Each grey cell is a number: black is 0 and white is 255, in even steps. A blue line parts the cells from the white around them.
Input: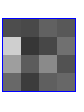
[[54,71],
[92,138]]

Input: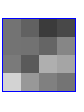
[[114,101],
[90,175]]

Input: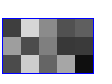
[[76,127],
[205,101]]

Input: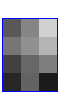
[[144,180],
[103,127]]

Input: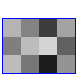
[[188,212],
[119,29]]

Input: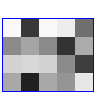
[[165,138],
[215,211]]
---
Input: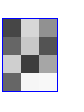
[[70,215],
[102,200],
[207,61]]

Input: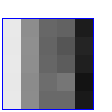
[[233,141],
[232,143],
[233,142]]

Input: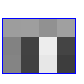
[[157,158],
[130,66],
[132,65]]

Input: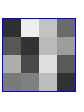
[[47,238],
[87,50],
[173,74]]

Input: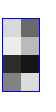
[[217,105],
[236,186],
[45,22]]

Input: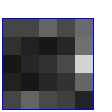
[[69,69],
[49,33],
[23,38]]

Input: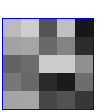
[[187,206],
[162,165],
[99,108]]

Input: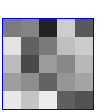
[[124,132],
[227,97],
[188,73]]

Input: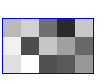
[[186,209],
[241,77],
[224,253]]
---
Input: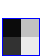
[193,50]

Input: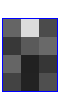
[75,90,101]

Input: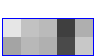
[175,74]

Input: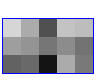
[189,140,20]

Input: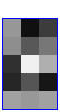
[60,88,48]

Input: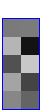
[123,181]
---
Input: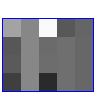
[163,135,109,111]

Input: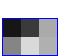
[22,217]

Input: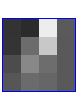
[51,108,109,89]

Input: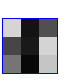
[213,25,197]

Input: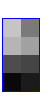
[197,161]

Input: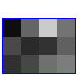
[14,42,112]

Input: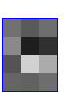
[113,30,171]

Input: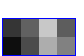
[53,75]
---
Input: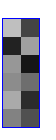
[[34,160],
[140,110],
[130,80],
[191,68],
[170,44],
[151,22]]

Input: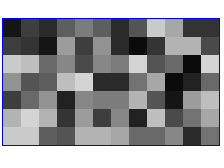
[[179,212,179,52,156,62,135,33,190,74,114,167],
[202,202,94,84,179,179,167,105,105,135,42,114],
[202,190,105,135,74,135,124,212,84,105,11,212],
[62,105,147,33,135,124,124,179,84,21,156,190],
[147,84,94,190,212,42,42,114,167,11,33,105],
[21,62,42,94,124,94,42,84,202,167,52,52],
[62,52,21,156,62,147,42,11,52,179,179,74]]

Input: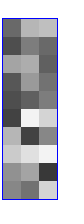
[[66,243,212],
[203,224,243],
[105,182,191],
[164,173,96],
[145,164,56],
[87,154,114],
[78,125,105],
[135,114,212],
[78,96,125],
[182,66,135]]

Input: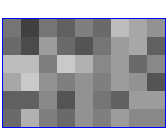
[[167,201,146,127,146,127,156,146,84],
[189,189,127,201,177,136,156,106,136],
[106,177,127,106,146,127,156,136,136],
[96,96,136,84,146,117,96,156,156],
[106,75,156,106,84,117,156,167,96],
[117,64,117,96,127,106,189,167,146]]

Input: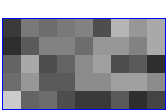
[[100,169,78,100,140,160,78,90,46],
[109,151,90,90,140,140,160,160,140],
[58,121,109,121,130,78,181,151,169],
[203,100,109,78,58,58,90,46,68],
[46,90,130,130,109,151,151,130,169]]

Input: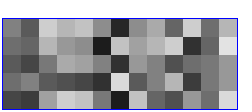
[[110,129,90,80,70,49,218,90,129,182,60,120,152],
[110,101,182,152,141,28,194,161,182,206,49,101,227],
[129,90,206,182,194,141,39,141,170,101,206,110,182],
[90,70,120,170,161,129,49,152,129,80,110,120,152],
[70,60,161,206,194,120,28,194,101,80,152,110,218]]

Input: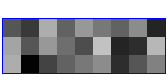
[[164,86,152,110,77,194,36,45,183],
[86,57,173,98,152,120,98,140,36],
[173,3,67,98,120,140,45,86,129]]
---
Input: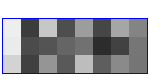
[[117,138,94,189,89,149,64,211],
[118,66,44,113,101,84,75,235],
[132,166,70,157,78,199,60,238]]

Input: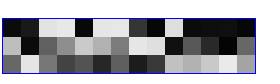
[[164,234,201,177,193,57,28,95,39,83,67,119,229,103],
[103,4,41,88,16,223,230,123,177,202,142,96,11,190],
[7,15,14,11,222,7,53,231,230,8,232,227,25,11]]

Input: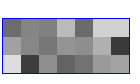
[[163,154,114,99,143,61,221],
[58,176,142,148,119,135,161],
[209,209,107,186,128,132,108]]

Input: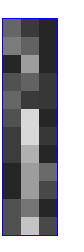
[[72,196,81],
[38,117,81],
[72,157,38],
[106,157,38],
[38,176,60],
[55,216,60],
[38,216,81],
[55,58,102],
[55,98,81],
[38,157,38],
[38,98,123],
[38,58,102]]

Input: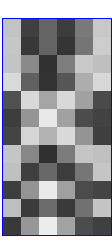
[[64,76,163,236,151,57],
[196,113,58,108,59,190],
[68,75,160,234,148,62],
[197,118,60,104,63,192],
[192,197,124,48,135,197],
[63,148,217,179,213,68],
[66,76,161,233,149,61],
[74,161,216,165,216,80],
[215,173,86,50,96,218],
[191,201,126,49,138,196],
[204,117,53,100,56,198],
[200,121,60,100,63,195]]

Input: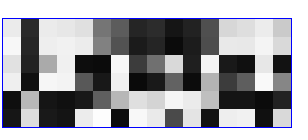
[[217,16,241,238,18,228,74,234,248,13,253,236,20,25,221,22],
[34,11,20,20,191,235,245,212,223,183,95,24,16,21,184,15],
[134,249,94,60,179,12,98,25,10,240,24,88,243,246,16,239],
[18,231,16,25,244,31,217,112,60,247,11,13,240,170,34,225],
[217,244,232,233,77,28,11,37,27,82,129,236,241,238,38,247],
[202,236,222,215,79,34,21,44,37,92,117,224,231,235,42,235]]

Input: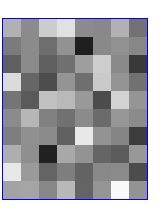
[[147,249,149,100,184,135,165,163],
[76,139,137,99,126,100,154,232],
[152,92,101,147,168,33,143,174],
[60,133,147,232,97,139,144,126],
[139,150,107,139,113,129,182,139],
[149,210,76,153,185,193,90,117],
[113,148,202,111,148,77,102,219],
[57,138,205,158,112,95,139,95],
[135,145,137,31,146,110,139,123],
[114,177,136,139,225,204,139,177]]

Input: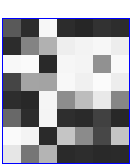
[[42,41,45,42,180,118,230],
[196,71,139,197,42,244,250],
[40,65,42,46,244,45,104],
[134,233,189,141,245,40,45],
[237,251,240,248,163,164,69],
[249,145,244,246,41,250,248],
[237,247,243,238,177,131,44],
[45,50,38,44,247,44,89]]

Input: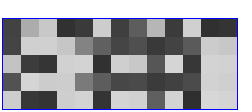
[[212,215,47,211,95,209,212,52,211,206,52,56,205],
[207,210,75,65,59,74,71,93,122,205,204,213,82],
[210,211,55,213,86,200,207,49,211,209,53,60,195],
[199,204,90,67,57,79,69,96,131,198,208,208,68],
[52,48,208,59,182,93,63,205,58,49,200,172,66]]
